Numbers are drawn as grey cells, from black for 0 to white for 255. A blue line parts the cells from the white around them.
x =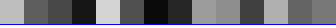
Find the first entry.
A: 189
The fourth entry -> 23
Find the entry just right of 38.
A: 155
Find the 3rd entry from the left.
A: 72

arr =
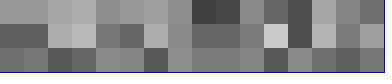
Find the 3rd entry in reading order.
166
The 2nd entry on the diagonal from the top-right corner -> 124
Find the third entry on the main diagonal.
87
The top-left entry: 151
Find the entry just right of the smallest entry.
71
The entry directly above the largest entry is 103
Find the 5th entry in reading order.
144
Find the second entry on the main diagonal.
95
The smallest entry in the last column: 111
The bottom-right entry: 118
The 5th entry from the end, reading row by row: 87
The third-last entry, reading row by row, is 111
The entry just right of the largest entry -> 79
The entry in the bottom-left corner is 111

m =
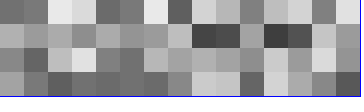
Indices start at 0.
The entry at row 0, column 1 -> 121
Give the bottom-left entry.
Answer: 163
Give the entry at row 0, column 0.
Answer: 113
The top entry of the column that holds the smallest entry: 190
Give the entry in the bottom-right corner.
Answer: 88
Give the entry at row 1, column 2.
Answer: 171
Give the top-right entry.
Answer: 225
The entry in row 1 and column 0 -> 177
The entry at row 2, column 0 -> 136
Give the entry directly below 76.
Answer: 163
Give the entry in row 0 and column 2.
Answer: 233

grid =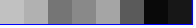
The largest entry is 193
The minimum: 9

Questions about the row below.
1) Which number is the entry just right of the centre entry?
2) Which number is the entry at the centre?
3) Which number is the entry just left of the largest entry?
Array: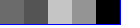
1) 148
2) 197
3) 84

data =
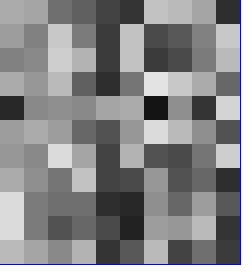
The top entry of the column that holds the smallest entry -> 194
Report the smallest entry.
20
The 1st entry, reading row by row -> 171
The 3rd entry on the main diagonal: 206
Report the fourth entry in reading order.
96
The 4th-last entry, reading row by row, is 186
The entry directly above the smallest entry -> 227
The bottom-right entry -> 59
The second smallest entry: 34
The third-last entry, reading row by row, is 67
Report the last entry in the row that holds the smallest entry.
212
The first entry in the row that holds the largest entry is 171
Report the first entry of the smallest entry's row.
40
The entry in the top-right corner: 46
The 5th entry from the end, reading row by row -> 88
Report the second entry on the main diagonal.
129
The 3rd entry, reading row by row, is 111
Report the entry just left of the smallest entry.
171
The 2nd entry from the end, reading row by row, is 111
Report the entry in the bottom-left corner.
186
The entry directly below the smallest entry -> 219
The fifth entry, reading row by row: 67
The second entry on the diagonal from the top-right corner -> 129
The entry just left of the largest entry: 117

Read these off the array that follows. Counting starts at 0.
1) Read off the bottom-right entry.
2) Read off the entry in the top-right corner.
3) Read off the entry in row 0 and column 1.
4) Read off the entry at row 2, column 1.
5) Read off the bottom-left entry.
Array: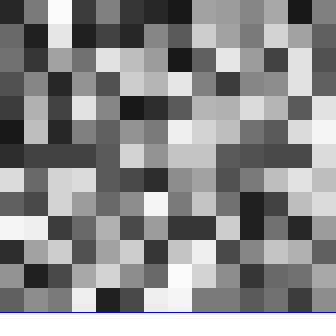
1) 140
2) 128
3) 121
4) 53
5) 97

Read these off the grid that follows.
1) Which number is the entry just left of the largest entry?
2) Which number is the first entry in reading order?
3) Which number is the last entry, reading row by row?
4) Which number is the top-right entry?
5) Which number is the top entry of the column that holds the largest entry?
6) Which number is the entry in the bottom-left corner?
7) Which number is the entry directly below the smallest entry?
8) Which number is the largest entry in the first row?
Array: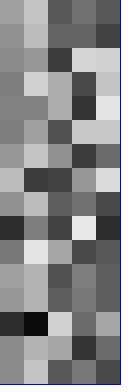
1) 67
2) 159
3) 73
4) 88
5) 113
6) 139
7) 180
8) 195

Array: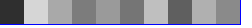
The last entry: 138
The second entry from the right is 176
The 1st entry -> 47

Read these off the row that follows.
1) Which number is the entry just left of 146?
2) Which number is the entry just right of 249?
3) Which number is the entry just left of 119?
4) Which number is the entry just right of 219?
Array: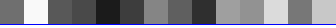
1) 159
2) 88
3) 219
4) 119

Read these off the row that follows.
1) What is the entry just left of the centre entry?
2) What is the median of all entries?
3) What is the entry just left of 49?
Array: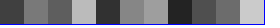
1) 49
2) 108
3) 187

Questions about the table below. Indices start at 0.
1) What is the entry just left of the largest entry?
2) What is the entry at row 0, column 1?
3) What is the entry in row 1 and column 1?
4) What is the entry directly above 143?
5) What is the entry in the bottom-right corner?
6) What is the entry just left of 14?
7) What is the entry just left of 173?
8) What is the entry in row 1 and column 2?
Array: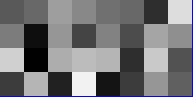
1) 33
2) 104
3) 14
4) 221
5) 96
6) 124
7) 1
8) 150

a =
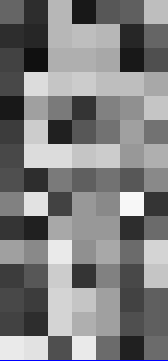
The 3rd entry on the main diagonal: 175
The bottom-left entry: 234
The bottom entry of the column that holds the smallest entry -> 226
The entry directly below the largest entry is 45
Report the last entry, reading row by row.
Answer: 107
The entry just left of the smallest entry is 66
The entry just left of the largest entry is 137
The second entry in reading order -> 45
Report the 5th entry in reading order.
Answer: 87
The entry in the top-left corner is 101
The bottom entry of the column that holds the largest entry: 32
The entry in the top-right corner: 190
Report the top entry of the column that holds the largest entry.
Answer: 95
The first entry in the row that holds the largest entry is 129
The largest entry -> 247
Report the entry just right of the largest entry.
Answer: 52
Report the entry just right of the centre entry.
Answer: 114
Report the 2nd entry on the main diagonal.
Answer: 38
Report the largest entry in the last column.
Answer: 212
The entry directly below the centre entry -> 152
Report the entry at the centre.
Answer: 95
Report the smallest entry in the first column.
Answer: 24
